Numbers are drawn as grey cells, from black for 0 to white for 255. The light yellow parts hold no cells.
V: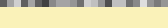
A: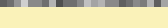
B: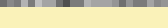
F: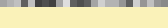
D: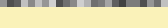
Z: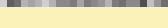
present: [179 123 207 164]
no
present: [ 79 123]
yes
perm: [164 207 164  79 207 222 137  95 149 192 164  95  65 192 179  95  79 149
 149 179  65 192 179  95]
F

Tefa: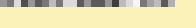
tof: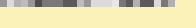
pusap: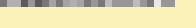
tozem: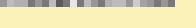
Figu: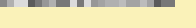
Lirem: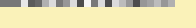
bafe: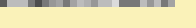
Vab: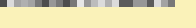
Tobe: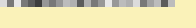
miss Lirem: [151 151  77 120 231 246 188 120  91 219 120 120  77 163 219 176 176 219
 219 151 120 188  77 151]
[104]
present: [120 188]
yes
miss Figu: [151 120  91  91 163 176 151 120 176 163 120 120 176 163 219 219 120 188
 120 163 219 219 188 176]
[136]
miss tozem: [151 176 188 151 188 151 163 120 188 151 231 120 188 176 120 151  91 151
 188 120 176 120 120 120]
[204]

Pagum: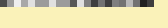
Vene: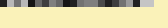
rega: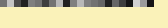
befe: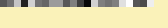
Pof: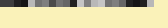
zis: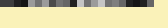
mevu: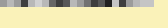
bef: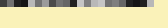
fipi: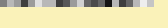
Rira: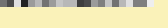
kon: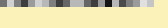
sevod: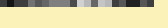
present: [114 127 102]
yes
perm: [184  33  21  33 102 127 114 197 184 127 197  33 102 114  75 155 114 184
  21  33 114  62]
bef
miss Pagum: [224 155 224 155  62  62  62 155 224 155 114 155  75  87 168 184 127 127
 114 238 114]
[33]
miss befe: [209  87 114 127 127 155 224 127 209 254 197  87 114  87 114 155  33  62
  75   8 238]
[102]
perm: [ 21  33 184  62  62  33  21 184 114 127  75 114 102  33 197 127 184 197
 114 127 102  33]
Pof
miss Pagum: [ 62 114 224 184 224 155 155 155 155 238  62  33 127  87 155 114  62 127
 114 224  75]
[168]

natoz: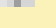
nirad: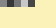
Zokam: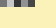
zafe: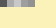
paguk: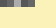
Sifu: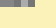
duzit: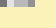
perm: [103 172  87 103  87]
paguk
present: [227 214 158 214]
yes
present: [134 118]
yes
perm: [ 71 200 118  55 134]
nirad

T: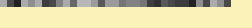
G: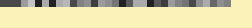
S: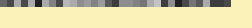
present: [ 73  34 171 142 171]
yes
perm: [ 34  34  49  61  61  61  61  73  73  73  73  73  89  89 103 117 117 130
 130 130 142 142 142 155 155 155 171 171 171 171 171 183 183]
T
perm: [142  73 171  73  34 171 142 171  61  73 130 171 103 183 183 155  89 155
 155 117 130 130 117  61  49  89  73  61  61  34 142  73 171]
T
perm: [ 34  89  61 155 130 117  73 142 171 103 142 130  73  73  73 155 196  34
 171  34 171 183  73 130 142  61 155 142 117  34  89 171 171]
G
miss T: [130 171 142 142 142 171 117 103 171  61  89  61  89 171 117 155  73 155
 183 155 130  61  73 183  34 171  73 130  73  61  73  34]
[49]
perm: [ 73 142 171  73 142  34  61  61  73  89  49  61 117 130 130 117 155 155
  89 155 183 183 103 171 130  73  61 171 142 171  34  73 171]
T

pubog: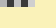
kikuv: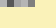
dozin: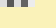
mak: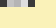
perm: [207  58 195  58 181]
pubog
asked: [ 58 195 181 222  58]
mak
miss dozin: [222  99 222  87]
[236]
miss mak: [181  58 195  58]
[222]
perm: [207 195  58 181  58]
pubog
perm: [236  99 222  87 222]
dozin
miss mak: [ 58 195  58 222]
[181]

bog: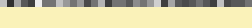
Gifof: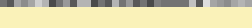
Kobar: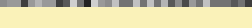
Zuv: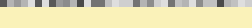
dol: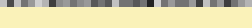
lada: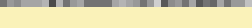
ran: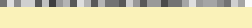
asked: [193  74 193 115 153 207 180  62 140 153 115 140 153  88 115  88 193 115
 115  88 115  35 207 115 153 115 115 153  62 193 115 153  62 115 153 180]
dol
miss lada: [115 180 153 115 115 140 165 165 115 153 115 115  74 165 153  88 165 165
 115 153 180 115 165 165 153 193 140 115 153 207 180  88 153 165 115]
[102]
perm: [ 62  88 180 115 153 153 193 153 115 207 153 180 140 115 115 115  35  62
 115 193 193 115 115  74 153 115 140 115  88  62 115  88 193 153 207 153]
dol
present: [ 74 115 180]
yes
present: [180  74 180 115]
yes
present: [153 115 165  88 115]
yes
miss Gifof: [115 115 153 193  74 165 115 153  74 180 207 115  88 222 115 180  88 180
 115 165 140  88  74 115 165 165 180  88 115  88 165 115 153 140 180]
[127]

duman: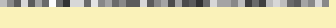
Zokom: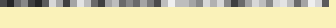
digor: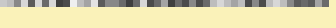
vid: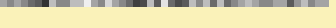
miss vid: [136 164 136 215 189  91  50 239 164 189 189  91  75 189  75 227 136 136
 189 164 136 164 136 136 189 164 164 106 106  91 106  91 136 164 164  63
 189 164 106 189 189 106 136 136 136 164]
[150]
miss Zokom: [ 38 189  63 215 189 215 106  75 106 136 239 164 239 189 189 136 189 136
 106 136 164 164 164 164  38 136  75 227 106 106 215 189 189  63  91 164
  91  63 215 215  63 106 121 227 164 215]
[177]
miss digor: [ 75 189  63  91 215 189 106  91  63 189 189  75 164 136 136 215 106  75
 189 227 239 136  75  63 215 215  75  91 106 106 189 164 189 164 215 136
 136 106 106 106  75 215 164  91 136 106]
[201]
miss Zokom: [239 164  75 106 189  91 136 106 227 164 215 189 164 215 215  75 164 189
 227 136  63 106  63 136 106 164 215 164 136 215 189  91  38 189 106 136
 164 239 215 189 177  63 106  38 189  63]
[121]

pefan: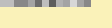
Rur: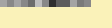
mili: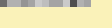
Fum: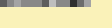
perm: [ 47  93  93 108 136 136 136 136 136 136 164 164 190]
Fum
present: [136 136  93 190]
yes
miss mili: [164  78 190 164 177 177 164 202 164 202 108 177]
[148]
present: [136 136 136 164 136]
no
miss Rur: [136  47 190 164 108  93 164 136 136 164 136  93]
[122]

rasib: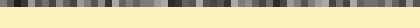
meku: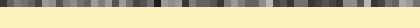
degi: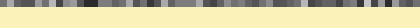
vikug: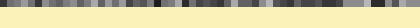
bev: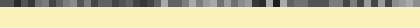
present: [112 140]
yes
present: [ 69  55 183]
no
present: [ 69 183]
no
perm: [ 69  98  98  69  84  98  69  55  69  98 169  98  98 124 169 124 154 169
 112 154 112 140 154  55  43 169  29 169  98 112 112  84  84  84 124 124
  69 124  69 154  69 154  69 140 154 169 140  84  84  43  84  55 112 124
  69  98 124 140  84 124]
bev

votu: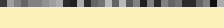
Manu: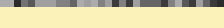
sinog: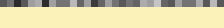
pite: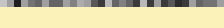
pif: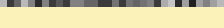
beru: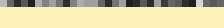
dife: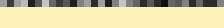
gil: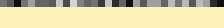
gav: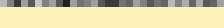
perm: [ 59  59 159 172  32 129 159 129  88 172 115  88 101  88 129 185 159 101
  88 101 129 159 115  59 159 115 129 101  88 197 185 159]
gav
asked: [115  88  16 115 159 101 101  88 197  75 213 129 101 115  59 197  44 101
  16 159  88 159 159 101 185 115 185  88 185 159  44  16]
gil
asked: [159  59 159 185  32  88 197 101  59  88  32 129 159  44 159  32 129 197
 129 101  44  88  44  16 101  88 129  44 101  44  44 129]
dife
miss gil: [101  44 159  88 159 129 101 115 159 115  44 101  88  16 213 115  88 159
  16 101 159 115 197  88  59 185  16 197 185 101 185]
[75]
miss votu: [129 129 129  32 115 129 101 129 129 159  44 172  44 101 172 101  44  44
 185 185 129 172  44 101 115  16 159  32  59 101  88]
[144]
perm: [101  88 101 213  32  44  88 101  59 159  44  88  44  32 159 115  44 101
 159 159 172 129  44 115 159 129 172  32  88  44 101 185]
beru

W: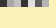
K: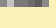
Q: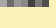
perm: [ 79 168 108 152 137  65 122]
Q
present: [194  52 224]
yes
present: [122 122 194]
no
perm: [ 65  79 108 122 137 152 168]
Q
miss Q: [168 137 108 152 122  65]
[79]
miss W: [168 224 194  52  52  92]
[180]

